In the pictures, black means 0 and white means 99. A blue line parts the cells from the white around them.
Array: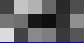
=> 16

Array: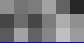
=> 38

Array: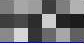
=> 49

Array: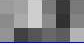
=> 22

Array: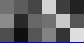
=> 24

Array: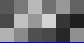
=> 59

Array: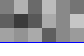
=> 53
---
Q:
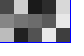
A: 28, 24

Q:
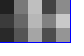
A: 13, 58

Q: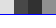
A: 87, 56

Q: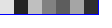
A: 88, 18

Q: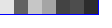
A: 89, 17

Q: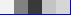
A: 94, 83
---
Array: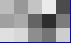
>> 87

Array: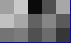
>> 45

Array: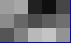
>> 33

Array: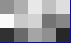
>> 19

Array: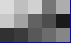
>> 19

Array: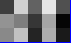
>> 53
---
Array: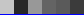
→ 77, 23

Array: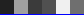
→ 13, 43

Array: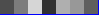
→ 30, 37

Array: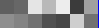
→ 37, 44

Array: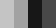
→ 76, 28

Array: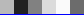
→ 72, 42
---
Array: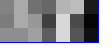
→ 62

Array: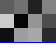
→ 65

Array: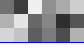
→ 36

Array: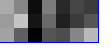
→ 1

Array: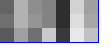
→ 43

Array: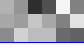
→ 73

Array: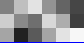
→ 35

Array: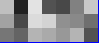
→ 70

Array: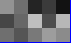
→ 47

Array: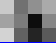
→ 14
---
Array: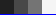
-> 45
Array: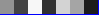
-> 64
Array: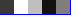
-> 7
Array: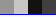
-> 7
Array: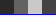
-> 78
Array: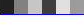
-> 87
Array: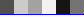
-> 8
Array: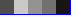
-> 44
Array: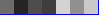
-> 56
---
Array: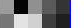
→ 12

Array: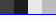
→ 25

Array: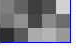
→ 24

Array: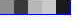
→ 22

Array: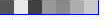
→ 33

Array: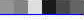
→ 28

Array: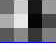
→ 9
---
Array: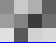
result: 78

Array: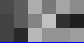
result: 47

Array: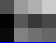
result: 60

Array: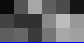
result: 37

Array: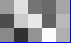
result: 45

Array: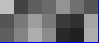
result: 57

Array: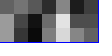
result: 52

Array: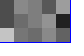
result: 49

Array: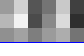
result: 45

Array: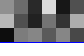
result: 85
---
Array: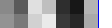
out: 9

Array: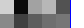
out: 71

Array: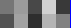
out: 81

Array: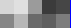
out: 23

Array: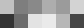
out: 60

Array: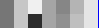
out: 70

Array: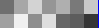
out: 47

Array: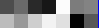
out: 48

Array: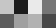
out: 91
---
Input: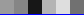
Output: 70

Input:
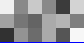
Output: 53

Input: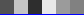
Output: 90

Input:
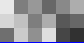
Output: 40

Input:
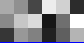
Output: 92

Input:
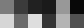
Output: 10

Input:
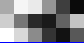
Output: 58

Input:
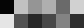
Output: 68

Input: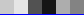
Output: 8
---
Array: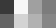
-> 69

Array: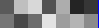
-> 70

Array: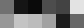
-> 11

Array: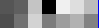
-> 69

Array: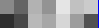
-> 61

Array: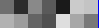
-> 65

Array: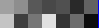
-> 42
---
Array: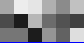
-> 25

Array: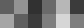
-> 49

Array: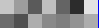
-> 67

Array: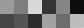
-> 73

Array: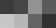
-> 19

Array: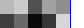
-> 83

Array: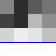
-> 55

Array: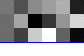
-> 83

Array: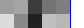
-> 71
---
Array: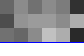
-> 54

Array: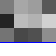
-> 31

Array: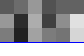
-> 63

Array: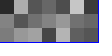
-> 63

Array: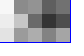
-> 67

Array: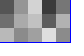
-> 62

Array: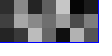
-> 73

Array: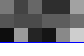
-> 14
